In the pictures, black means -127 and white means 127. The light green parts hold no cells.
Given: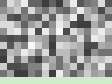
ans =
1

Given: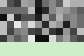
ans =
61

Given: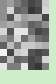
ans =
86

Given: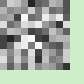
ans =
78

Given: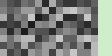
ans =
57

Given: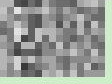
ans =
-5

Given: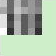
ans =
-49

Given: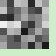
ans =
-19

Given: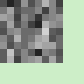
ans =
-46
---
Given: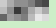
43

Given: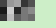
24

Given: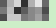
48

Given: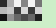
45

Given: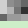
14

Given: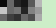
-23

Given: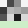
-54

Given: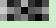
-94
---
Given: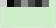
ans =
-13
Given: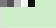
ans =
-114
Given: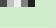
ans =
-93
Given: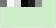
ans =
15
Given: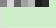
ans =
-82
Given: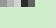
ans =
-29
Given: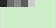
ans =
76
